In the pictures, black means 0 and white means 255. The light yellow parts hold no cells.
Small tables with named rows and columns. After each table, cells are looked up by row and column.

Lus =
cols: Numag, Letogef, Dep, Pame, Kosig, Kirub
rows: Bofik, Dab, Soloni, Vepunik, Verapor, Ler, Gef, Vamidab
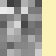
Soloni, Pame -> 96
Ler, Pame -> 130
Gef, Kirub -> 169
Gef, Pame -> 134
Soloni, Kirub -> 151
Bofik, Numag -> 177
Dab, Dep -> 114
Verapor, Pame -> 102
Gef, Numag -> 129
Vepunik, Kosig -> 119
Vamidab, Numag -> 121
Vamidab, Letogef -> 180
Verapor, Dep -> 172
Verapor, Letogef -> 194
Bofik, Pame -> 176

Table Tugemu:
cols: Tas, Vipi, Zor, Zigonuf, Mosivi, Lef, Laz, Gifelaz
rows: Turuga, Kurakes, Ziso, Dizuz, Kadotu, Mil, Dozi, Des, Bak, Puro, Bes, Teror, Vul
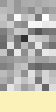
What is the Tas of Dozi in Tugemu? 105
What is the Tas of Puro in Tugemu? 129
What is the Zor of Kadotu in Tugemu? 201
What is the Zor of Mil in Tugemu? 116
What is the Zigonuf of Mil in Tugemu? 49
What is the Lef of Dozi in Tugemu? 230
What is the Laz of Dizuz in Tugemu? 232
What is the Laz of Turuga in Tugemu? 175
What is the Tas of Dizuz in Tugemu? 188
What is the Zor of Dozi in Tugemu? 119
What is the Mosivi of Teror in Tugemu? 214
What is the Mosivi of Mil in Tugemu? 216
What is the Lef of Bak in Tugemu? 160
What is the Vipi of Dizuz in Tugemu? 206
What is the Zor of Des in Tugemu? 232
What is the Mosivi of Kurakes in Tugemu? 142
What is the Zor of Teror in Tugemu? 218
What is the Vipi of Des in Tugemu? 111

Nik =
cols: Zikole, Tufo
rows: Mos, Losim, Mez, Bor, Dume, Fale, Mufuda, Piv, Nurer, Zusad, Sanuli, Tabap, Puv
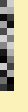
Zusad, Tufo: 64
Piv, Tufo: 175
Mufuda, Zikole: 135
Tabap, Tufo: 1
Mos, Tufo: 206
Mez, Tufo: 60
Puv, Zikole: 52
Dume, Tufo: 207

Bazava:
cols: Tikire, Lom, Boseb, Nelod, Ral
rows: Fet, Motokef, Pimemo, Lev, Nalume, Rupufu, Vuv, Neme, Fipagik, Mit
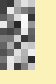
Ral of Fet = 202
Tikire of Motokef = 66
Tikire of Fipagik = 119
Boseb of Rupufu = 211
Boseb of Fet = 181
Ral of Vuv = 198
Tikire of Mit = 86
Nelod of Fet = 225
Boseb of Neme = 223
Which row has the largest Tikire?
Lev

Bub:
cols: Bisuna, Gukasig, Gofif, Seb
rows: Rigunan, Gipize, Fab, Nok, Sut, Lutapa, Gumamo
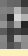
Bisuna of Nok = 147
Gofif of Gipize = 181
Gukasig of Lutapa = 63
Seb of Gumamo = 140
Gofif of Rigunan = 101
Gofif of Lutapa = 170
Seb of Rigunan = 56
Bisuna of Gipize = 130
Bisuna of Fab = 121
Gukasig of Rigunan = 103
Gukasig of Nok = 93
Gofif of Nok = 164
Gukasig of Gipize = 125
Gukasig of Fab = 39
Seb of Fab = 177
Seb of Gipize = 113

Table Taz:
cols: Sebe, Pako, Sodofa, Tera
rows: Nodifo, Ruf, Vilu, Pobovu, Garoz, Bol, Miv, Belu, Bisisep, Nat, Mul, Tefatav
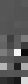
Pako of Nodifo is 87
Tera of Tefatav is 218
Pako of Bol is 62
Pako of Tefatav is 37
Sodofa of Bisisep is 76
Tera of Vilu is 83
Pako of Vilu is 85
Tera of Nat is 173
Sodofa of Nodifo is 84
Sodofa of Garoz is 82
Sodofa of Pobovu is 89
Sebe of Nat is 182
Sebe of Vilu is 87

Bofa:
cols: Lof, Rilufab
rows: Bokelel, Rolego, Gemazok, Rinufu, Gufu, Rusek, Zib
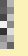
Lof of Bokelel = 89
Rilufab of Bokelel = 181
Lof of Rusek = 144
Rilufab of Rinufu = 135
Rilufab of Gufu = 221
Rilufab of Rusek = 180
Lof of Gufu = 50
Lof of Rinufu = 240
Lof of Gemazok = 69
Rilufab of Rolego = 140
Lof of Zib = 169
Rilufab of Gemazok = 196

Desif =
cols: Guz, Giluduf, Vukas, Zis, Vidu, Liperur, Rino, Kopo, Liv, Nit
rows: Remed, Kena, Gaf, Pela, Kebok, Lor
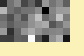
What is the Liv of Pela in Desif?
112
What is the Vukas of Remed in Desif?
138
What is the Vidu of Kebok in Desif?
172
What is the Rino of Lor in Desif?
30
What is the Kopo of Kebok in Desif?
132
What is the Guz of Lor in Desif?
63
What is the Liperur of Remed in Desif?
54
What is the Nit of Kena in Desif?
156
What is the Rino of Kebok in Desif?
125
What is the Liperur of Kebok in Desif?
145
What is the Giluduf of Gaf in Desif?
78
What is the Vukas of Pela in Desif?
113
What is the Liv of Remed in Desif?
136
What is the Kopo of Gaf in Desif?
127
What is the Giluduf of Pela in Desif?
93
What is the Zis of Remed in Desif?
71
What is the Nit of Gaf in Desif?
122
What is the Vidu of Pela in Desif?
145

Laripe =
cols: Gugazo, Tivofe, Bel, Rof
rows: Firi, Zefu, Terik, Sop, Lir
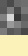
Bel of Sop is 130
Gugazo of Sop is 94
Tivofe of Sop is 153
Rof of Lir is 72
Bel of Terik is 54
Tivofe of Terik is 214

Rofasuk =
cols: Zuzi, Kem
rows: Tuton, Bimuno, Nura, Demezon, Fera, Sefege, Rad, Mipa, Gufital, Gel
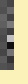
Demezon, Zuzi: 95
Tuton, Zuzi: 86
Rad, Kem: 17
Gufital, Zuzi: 91
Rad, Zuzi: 81
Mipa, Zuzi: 70
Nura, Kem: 66
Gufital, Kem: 52
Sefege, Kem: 191
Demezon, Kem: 122
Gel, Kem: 75
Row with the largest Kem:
Sefege

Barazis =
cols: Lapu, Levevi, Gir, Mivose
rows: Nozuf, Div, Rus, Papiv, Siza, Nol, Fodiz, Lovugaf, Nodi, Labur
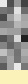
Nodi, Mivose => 157
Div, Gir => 225
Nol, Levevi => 112
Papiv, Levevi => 133
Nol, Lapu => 83
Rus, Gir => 205
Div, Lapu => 116
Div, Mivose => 108
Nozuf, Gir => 152
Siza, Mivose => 108
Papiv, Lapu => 131
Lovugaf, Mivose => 172
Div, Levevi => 107
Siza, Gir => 158
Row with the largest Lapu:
Nozuf

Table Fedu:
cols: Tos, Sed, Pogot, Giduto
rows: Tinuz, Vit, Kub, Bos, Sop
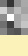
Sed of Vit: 151
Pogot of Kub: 166
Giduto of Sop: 140
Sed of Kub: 254
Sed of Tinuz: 53
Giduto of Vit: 163
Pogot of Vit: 187
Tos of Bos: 112
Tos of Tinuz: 118
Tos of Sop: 133
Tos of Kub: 143
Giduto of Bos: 197
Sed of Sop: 91

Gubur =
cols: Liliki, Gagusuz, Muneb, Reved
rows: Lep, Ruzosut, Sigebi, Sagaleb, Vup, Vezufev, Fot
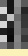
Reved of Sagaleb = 56
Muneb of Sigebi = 105
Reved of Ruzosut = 38
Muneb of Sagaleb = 122
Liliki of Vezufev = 208
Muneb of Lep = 145
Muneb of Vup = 120
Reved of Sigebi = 54
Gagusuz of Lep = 21
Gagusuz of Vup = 17
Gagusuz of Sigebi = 194
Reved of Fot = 90
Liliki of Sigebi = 61

